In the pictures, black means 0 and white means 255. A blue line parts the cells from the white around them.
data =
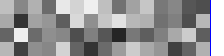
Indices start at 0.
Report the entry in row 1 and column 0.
169
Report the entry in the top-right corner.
78
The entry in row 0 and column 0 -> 191
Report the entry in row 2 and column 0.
100
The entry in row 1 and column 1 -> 52
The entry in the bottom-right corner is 177
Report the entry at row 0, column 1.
135
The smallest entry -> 37
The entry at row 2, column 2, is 107
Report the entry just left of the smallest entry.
86
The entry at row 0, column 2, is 177

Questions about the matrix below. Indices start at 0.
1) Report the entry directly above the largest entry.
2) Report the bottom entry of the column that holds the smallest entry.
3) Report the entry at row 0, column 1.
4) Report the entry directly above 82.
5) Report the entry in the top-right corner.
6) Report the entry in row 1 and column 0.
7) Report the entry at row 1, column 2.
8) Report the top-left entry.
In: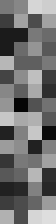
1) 156
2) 76
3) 135
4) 169
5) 206
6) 61
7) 76
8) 121

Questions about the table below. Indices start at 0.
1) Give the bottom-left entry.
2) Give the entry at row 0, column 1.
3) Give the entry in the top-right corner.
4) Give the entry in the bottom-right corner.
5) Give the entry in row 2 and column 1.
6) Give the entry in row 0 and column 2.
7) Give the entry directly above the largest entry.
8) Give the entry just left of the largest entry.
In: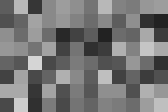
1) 73
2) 184
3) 157
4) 191
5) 108
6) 54
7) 116
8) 86

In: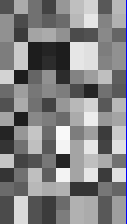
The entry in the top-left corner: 81
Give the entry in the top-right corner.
184
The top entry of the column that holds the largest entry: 151
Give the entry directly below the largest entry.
243
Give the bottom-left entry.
75
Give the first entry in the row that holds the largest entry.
36
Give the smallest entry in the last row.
59
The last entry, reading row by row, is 158
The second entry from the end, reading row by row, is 88
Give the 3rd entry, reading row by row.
113
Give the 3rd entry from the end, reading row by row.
171
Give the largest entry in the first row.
211
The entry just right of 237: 151
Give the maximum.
249
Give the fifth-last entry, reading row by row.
125
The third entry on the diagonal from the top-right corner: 81
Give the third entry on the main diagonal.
164
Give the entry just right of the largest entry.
125
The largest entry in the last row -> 218
